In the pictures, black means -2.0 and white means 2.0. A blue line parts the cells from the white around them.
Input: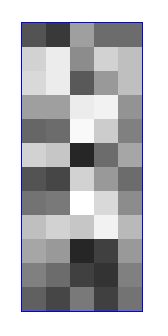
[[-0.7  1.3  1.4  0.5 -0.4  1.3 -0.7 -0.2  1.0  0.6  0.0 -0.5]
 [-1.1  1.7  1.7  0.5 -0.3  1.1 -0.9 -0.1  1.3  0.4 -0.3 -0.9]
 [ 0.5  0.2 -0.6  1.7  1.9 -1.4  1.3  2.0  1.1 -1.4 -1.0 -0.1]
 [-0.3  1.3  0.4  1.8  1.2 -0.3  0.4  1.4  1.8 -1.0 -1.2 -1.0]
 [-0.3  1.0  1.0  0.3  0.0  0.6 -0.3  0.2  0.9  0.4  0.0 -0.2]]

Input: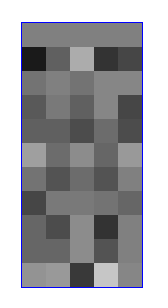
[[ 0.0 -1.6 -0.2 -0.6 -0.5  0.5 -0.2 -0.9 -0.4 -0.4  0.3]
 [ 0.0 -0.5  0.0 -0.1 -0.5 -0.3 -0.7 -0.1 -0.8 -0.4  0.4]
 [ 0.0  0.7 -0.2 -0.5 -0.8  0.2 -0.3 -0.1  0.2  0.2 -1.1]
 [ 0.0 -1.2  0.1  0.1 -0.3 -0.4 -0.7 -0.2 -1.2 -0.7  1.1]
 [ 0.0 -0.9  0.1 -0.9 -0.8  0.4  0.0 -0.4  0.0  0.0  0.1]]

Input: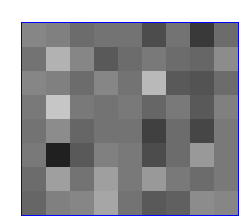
[[ 0.1 -0.2  0.1 -0.1 -0.2 -0.1 -0.3 -0.4]
 [ 0.0  0.8  0.0  1.1  0.2 -1.5  0.5  0.0]
 [-0.3  0.1 -0.3 -0.1 -0.4 -0.6 -0.2  0.1]
 [-0.2 -0.6  0.1 -0.2 -0.2  0.0  0.5  0.6]
 [-0.2 -0.3 -0.2 -0.1 -0.2 -0.1 -0.1 -0.2]
 [-0.8 -0.1  0.9 -0.4 -1.0 -0.8  0.4 -0.6]
 [-0.2 -0.3 -0.6 -0.1 -0.3 -0.3 -0.1 -0.5]
 [-1.1 -0.4 -0.7 -0.6 -0.9  0.4 -0.3  0.2]
 [-0.3  0.2 -0.3  0.0 -0.1 -0.1 -0.1  0.1]]

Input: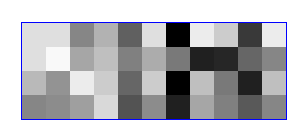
[[ 1.5  1.5  0.9  0.1]
 [ 1.5  1.9  0.3  0.2]
 [ 0.1  0.6  1.7  0.5]
 [ 0.8  1.0  1.2  1.4]
 [-0.5  0.0 -0.4 -0.7]
 [ 1.5  0.7  1.2  0.2]
 [-2.0 -0.1 -2.0 -1.5]
 [ 1.7 -1.5  1.0  0.6]
 [ 1.2 -1.4 -0.1  0.0]
 [-1.1 -0.4 -1.5 -0.6]
 [ 1.7  0.1  1.0  0.1]]

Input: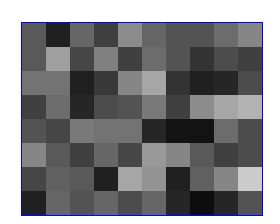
[[-0.6 -0.6 -0.2 -1.0 -0.7  0.1 -0.9 -1.5]
 [-1.5  0.5 -0.2 -0.3 -0.9 -0.6 -0.5 -0.4]
 [-0.4 -0.9 -1.5 -1.4 -0.1 -1.0 -0.6 -0.7]
 [-1.0  0.0 -1.1 -0.8 -0.2 -0.4 -1.5 -0.4]
 [ 0.2 -1.0  0.1 -0.7 -0.2 -0.9  0.6 -0.8]
 [-0.4 -0.3  0.6 -0.1 -1.4  0.4  0.3 -0.4]
 [-0.7 -0.7 -1.2 -1.0 -1.7  0.1 -1.5 -1.4]
 [-0.7 -1.2 -1.5  0.2 -1.7 -0.6 -0.5 -1.8]
 [-0.3 -0.8 -1.4  0.6 -0.3 -1.0  0.1 -1.4]
 [ 0.1 -1.0 -0.8  0.8 -0.8 -0.8  1.2 -0.7]]

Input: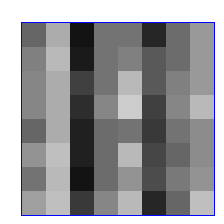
[[-0.4  0.0  0.1  0.1 -0.4  0.3 -0.2  0.5]
 [ 0.7  0.9  0.7  0.7  0.7  1.0  0.9  1.0]
 [-1.7 -1.6 -1.0 -1.3 -1.5 -1.5 -1.7 -1.1]
 [-0.2 -0.2 -0.2  0.1 -0.3 -0.3 -0.3  0.1]
 [-0.2  0.0  0.9  1.2 -0.2  0.9  0.3  0.9]
 [-1.4 -0.6 -0.6 -1.0 -1.1 -0.9 -0.8 -1.4]
 [-0.3 -0.3  0.0  0.1 -0.2 -0.4 -0.1 -0.4]
 [ 0.4  0.4  0.4  0.9  0.2  0.2  0.3  1.0]]

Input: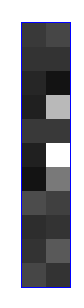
[[-1.1 -1.2 -1.4 -1.5 -1.1 -1.5 -1.7 -0.8 -1.3 -1.2 -0.9]
 [-0.9 -1.2 -1.7  0.9 -1.1  2.0 -0.1 -1.0 -1.2 -0.6 -1.2]]

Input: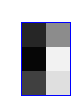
[[-1.4 -1.9 -1.0]
 [ 0.2  1.8  1.5]]
